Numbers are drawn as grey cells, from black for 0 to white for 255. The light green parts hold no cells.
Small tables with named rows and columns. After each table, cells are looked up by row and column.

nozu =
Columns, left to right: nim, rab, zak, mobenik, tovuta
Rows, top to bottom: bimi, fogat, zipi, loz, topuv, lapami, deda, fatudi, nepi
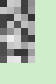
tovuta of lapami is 60
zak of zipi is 201
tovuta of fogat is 154
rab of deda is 197
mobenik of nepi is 91
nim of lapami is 194
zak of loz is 85
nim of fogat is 199
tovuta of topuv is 171

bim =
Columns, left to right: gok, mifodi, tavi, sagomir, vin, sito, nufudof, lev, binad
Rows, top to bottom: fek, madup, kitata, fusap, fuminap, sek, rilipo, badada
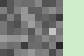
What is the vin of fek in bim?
110
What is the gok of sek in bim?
158
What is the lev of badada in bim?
77
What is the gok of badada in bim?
83
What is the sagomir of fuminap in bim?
114
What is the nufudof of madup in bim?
123
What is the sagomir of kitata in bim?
151
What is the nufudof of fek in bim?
83
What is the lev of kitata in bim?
89
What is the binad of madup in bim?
119
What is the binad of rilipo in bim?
40
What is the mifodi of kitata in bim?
126
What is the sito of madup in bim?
97
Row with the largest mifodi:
sek

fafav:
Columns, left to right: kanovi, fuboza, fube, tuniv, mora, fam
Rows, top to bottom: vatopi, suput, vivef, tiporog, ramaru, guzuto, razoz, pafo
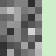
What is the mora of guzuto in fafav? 116
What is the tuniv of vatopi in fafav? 129
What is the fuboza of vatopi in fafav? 106
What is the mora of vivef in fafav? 52
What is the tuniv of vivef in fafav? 103
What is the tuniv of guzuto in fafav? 96
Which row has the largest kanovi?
suput

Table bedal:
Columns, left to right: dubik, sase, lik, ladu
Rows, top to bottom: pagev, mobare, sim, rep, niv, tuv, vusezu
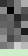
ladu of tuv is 131
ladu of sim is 68
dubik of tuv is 151
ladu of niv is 26
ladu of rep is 147
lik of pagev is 126
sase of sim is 103
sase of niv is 92

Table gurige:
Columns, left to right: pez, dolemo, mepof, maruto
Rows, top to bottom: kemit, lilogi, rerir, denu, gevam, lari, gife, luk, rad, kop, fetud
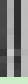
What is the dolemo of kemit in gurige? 175
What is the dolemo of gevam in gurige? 171
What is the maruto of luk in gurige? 181
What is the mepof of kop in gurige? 56
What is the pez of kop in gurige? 65
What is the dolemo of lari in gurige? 178
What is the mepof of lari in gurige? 48
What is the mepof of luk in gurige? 78
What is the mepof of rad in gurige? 46
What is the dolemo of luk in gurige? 201
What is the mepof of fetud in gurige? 64
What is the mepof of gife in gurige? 51
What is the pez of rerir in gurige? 72
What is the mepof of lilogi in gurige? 46
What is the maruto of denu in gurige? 189
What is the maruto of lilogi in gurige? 187
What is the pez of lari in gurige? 70
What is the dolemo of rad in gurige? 173
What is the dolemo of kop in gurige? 184

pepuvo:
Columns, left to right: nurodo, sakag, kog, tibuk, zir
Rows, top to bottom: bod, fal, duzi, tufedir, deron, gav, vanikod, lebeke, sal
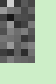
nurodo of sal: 95
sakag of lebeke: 48
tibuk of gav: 55
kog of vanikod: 95
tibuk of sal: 101
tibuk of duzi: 75
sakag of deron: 129

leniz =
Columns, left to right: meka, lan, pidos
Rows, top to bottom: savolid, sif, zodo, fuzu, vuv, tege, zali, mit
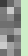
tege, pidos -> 121
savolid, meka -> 59
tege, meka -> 182
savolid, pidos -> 150
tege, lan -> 87
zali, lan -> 163
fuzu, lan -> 111
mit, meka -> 112
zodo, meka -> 120
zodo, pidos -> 89
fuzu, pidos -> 101
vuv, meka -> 135
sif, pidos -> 114
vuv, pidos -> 169
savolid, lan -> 105

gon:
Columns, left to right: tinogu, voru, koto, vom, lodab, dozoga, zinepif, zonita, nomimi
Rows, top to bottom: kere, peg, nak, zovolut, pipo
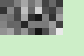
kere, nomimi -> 57
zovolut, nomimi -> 64
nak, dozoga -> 23
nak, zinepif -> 128
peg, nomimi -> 124
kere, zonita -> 103
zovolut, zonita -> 156
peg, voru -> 134
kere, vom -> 167

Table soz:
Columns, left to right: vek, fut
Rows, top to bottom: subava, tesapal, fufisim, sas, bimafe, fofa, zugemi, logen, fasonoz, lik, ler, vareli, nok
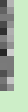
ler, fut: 116
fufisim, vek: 121
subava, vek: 67
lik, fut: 121
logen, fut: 206
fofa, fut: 169
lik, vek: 122
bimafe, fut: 176

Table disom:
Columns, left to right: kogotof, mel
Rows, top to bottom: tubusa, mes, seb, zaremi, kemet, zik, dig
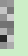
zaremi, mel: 114
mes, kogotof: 197
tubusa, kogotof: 146
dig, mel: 171
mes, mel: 121
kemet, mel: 129
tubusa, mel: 153
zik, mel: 203
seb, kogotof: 145
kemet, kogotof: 178
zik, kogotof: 39
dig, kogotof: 143
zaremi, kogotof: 115
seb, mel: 205

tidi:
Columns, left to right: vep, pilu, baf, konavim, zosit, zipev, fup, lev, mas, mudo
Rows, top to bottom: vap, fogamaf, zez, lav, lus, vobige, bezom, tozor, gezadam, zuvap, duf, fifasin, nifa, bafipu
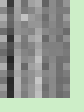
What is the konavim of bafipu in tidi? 126
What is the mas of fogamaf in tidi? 123
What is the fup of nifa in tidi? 111
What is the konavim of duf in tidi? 135
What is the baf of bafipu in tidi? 172
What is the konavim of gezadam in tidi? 138
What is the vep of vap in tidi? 180
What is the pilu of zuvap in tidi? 51
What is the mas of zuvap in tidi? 111
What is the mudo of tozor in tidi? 122
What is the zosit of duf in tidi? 146
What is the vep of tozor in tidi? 108
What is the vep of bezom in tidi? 127

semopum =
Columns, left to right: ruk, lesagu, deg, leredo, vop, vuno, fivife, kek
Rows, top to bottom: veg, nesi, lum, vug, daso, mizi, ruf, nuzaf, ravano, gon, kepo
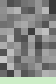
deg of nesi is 181
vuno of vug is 119
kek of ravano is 158
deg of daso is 91
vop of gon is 133
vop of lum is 153
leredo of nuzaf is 102
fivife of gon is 92
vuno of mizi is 90
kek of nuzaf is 147
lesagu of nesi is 165
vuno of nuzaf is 96
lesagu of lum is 116
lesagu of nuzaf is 190
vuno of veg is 149
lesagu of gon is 186
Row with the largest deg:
nesi

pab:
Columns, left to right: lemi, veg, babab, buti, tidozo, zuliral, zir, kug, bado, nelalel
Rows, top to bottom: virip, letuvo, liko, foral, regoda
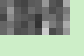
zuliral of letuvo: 93
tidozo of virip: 90
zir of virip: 151
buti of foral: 70
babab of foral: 87
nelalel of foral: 170
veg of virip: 118
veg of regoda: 127
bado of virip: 75
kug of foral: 123
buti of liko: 88
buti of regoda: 83
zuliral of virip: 94

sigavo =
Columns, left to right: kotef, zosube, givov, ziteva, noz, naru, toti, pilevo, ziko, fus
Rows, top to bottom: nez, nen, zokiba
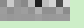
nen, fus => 139
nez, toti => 190
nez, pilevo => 212
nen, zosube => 143
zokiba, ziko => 154
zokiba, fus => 154
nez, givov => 149
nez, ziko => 77
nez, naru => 31
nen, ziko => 167
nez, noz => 190
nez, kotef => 139
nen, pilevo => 144
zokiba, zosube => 152
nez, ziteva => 137
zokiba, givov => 154

